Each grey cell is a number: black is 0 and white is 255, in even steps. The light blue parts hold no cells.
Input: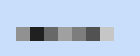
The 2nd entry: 32
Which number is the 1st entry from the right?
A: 198
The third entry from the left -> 104

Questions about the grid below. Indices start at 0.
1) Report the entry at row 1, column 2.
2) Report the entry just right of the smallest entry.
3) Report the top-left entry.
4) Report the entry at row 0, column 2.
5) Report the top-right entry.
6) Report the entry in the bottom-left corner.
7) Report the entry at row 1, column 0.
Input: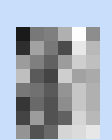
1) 120
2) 120
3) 26
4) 127
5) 141
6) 148
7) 46

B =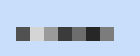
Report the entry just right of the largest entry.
154
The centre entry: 59
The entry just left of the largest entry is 81

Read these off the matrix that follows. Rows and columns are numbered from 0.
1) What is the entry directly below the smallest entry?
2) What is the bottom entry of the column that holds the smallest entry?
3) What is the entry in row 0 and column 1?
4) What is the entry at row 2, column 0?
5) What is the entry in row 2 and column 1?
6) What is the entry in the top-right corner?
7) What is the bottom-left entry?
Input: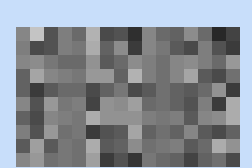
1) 82
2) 112
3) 196
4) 134
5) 140
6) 67
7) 134
